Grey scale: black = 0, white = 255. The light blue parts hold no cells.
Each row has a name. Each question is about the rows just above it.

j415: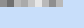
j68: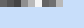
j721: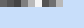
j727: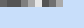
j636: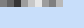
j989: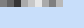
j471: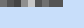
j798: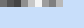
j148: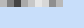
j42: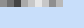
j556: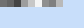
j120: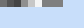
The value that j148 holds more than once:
[185]
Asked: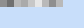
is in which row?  j415
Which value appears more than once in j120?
[127]
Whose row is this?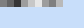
j636
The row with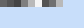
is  j721

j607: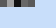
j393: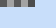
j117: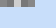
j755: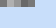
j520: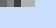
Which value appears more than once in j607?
[89]
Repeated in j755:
[120]
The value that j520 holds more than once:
[176]
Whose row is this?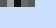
j607

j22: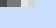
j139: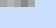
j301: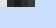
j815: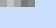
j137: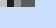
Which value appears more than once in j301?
[45]
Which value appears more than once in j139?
[165]
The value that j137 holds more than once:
[92]
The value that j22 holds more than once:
[121]

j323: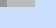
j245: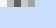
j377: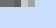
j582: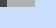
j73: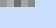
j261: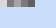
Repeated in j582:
[176]
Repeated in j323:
[188]
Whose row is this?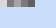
j261
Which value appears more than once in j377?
[111]
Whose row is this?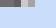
j377
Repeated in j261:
[123]
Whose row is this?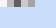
j245

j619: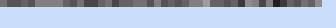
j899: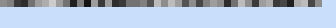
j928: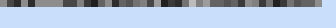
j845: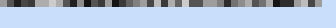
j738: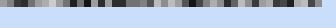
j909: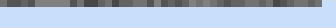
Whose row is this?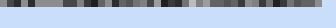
j928
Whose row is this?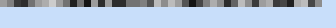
j738
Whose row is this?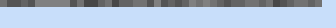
j909
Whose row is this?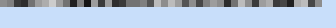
j899

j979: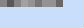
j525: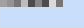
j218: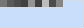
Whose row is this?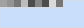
j525
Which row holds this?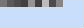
j218

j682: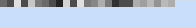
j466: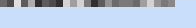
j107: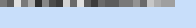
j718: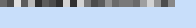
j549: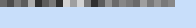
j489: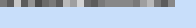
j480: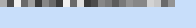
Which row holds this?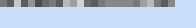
j489
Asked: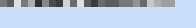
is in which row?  j107
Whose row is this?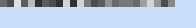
j718

